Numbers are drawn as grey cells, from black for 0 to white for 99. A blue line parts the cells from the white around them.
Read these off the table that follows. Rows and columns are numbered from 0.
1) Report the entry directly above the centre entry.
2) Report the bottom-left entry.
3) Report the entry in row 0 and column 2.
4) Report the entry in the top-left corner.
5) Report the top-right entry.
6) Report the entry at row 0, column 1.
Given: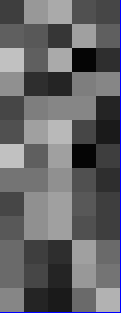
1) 72
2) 52
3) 66
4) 24
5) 27
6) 59

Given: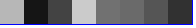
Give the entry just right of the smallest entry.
26
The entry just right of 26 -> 79
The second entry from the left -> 8

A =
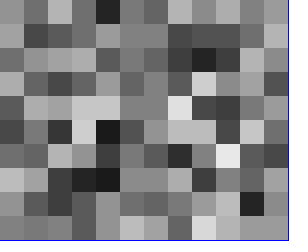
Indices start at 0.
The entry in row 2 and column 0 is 43
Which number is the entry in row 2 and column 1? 57
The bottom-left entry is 50
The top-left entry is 57
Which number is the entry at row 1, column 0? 63
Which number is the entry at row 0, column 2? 70
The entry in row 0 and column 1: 43
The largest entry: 90
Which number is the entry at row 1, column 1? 28
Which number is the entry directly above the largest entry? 28
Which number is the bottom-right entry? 60
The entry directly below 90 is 50
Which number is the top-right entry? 60
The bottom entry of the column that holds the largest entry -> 70
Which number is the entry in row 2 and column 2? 63
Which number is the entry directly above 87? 35

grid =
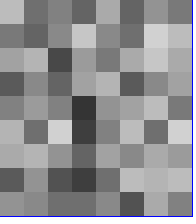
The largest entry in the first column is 73
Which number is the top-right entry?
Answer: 47
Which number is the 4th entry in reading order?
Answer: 39
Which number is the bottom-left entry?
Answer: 57
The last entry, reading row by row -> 50
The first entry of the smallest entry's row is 50
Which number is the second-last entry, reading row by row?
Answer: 66
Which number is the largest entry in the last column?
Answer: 81
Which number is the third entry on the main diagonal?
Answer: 28
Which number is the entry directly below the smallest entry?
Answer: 24
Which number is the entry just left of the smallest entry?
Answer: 50
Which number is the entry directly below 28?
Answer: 39

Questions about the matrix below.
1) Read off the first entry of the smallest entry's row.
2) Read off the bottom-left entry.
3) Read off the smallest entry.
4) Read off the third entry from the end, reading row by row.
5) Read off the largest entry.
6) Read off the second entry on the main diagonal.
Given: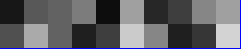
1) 9
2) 31
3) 5
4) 12
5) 82
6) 66

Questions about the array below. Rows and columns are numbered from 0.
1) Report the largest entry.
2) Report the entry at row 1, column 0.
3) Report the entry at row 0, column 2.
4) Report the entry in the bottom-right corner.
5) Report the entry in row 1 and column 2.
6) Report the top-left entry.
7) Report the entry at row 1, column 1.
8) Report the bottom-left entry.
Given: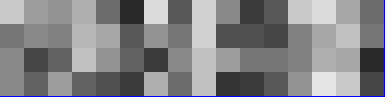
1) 89
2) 46
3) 57
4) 27
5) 50
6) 78
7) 53
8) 53

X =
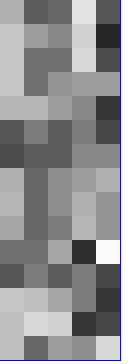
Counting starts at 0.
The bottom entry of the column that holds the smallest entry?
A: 84
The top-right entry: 33
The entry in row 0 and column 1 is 36
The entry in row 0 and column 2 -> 40
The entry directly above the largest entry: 58
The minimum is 15
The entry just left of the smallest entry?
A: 81
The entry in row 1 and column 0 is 77
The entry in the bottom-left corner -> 74
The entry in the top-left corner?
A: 68
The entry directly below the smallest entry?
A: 30
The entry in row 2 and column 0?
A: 77
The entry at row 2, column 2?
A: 44
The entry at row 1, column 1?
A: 61

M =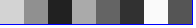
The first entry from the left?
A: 82
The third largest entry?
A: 66
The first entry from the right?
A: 33

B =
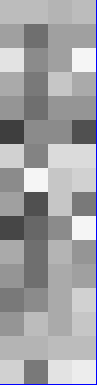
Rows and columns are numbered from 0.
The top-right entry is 73
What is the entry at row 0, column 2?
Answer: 70
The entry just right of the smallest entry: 54
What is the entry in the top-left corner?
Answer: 73
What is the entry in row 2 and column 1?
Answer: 54
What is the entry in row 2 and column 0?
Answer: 88
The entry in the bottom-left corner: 81
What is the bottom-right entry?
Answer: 92
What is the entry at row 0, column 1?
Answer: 73
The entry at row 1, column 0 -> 62
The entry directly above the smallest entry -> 58
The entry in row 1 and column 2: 62
